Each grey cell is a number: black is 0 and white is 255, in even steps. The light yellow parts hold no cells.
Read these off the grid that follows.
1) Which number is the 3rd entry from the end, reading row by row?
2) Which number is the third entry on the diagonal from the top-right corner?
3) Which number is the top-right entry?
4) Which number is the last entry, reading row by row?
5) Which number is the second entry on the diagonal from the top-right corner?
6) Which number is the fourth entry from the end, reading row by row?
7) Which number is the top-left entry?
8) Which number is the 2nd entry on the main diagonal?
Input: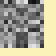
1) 227
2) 169
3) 213
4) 58
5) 157
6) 213
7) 74
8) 74

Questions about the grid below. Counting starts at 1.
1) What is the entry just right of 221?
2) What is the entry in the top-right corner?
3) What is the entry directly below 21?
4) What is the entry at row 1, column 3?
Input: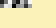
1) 6
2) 247
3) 149
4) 247

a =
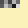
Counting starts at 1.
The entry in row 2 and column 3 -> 138
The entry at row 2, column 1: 93
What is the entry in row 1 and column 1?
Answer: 79
